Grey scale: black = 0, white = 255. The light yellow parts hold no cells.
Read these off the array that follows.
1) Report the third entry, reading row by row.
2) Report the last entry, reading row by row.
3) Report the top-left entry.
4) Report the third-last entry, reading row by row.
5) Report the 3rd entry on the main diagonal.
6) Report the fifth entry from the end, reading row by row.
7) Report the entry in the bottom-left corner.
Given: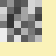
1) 78
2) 188
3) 105
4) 91
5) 132
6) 105
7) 237

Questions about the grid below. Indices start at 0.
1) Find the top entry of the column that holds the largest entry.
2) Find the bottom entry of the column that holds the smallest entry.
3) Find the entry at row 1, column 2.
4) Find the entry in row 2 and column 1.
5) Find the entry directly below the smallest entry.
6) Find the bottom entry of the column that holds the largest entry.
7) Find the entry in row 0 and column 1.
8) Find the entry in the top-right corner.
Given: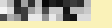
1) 218
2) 147
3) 47
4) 173
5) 75
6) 75
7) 173
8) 186

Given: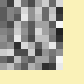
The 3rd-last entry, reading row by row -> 47
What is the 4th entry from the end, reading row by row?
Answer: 146
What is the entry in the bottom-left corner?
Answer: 162
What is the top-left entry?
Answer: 118
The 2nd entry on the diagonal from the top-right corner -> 191
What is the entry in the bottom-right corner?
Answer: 232
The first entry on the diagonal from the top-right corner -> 216
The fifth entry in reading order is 75
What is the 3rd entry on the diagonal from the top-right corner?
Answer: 106
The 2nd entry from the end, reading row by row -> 62
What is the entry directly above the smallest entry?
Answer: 245
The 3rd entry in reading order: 216
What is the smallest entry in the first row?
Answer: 62
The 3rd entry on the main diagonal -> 91
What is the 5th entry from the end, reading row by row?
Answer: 176
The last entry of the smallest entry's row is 33
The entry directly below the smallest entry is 47
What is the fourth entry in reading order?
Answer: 118

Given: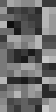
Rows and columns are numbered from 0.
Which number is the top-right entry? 57
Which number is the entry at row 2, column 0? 109
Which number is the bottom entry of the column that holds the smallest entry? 85
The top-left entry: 97
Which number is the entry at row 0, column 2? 153
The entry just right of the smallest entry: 41
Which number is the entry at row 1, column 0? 153
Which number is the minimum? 14
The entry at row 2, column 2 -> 85
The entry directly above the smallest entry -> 109
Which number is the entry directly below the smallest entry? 109
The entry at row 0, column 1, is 168
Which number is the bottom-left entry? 153
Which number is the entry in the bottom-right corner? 168
